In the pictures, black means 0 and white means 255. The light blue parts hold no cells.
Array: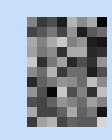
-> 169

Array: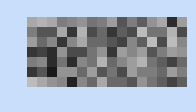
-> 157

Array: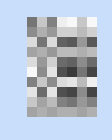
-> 219

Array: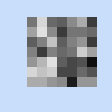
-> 94

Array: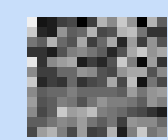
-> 117

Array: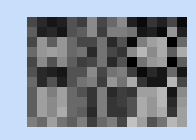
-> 71

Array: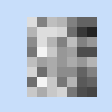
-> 140

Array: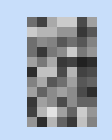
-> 111

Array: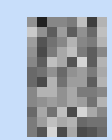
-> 157
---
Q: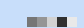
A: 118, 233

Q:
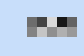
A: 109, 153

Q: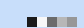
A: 26, 151

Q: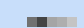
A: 113, 196

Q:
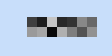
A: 63, 145

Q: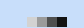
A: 210, 18

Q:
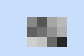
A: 135, 38
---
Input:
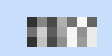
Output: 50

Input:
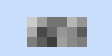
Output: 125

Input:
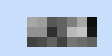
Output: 66

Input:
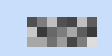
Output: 167

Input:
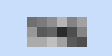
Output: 171

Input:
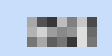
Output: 118
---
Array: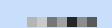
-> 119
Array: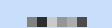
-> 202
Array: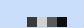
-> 91
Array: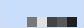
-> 68
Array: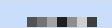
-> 164
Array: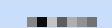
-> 196
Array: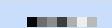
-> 141
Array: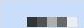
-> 175
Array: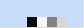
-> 130
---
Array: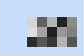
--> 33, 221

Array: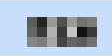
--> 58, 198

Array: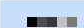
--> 56, 193

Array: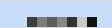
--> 135, 199

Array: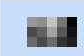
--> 163, 196

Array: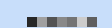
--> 137, 204

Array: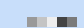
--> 238, 238

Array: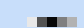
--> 7, 232

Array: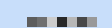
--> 40, 204
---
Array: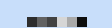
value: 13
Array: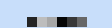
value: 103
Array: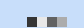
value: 172
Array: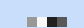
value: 88
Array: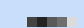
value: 219
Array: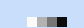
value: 12
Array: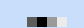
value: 235
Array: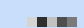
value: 122
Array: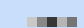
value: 117
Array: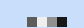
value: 23
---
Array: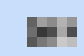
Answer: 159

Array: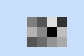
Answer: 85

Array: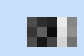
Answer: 46

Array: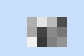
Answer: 228

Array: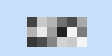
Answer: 201

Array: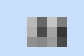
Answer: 103

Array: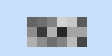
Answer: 111

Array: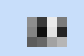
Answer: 58

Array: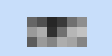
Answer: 80
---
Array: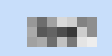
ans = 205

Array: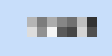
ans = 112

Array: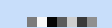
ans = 206

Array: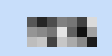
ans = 118

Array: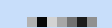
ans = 113

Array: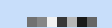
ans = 183
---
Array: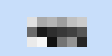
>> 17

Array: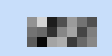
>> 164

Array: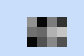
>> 136

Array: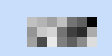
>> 233

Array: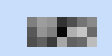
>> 59

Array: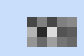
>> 159
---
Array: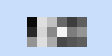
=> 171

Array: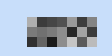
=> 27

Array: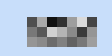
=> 108

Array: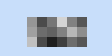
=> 31

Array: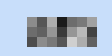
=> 121

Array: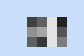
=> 228

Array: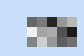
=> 152

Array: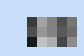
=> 173
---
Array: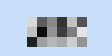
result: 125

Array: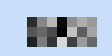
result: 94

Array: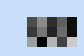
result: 107

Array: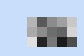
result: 100

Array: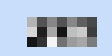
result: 203

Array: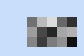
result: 166

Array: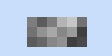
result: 156

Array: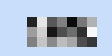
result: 46

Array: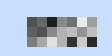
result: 148

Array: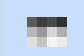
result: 214
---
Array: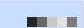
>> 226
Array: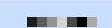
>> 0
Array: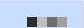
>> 110
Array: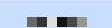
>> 72
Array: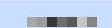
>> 198
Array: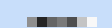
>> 196
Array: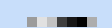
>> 1
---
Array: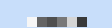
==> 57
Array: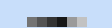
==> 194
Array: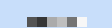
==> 247
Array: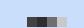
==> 201
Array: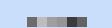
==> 99
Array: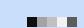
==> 92
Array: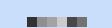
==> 114
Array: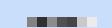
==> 235
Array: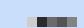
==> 131
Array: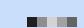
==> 100
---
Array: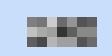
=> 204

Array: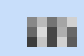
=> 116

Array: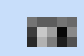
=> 93

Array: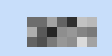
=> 162

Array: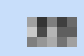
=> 127

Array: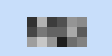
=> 60

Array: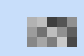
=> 63
